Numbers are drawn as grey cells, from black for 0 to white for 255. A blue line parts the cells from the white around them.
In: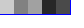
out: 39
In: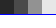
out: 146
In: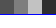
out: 194
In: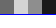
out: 142
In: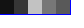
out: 119
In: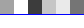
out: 234
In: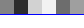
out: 109
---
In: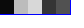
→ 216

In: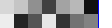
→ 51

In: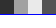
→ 161

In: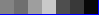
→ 78

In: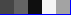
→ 15

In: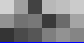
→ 127

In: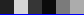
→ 11
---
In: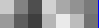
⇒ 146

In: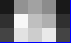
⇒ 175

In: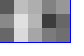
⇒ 61

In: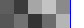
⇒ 195

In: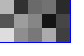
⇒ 20

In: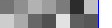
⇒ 44
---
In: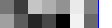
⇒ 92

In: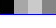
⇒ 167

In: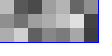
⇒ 208

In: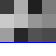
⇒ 39

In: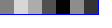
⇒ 215

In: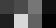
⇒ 216

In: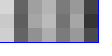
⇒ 100

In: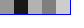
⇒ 23
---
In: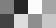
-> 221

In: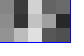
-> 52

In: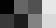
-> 28

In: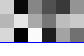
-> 229

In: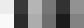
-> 43

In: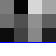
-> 80

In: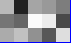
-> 102

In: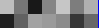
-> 97

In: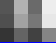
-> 162

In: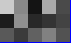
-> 144
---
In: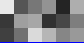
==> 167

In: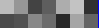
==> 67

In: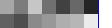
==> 198

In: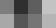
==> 94

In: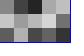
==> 184

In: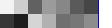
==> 97

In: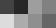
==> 158

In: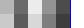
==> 236

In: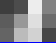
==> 223

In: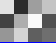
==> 249
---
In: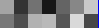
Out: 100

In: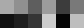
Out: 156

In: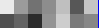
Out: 191

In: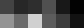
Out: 80

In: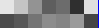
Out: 108

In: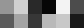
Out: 6

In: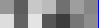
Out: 112
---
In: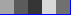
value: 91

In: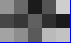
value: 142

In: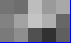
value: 142

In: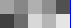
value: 109

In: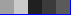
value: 202

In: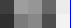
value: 123

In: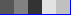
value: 129

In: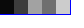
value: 60

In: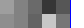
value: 130
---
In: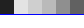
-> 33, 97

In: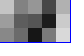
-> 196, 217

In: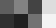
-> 94, 243

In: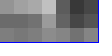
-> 148, 133

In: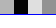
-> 181, 146

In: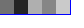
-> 113, 202
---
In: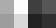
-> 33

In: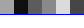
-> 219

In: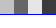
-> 230

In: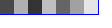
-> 161

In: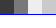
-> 238

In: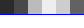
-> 205

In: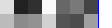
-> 76

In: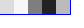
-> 34

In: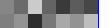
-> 147

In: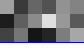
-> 125
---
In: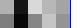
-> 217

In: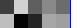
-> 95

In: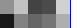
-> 67

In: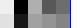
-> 175

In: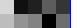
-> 32

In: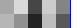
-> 70
